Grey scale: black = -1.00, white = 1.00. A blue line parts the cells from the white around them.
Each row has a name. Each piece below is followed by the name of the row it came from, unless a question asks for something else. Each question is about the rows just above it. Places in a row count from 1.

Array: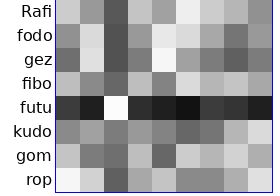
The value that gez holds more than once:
[-0.03]
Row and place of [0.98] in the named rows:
futu, 3

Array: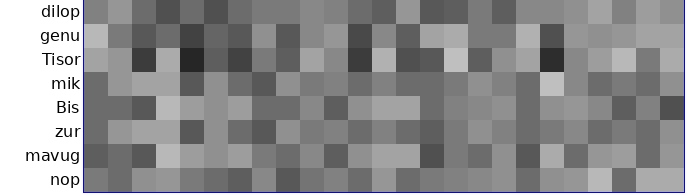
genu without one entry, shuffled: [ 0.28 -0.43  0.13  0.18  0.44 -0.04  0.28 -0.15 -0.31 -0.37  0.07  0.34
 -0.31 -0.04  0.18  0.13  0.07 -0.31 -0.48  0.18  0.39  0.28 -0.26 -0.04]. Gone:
[-0.21]
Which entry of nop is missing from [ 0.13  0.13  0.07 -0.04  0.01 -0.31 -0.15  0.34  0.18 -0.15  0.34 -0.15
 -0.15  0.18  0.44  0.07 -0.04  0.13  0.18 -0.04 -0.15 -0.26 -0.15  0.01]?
[-0.09]

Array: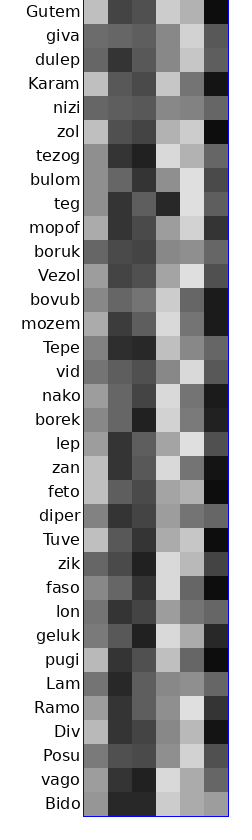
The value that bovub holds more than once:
[-0.20]
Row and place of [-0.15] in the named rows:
giva, 1
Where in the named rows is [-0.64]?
Tepe, 2
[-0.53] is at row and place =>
mozem, 2
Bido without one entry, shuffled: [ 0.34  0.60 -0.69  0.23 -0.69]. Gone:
[0.18]

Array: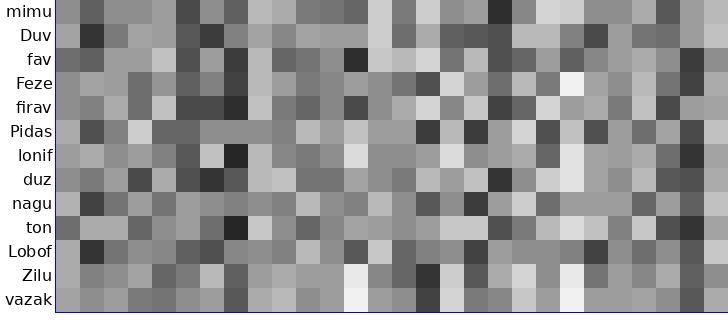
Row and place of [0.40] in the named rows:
nagu, 1
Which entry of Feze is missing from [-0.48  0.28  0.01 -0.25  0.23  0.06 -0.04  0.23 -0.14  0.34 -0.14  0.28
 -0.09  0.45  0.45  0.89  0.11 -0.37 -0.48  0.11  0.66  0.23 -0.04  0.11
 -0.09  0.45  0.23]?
[0.17]

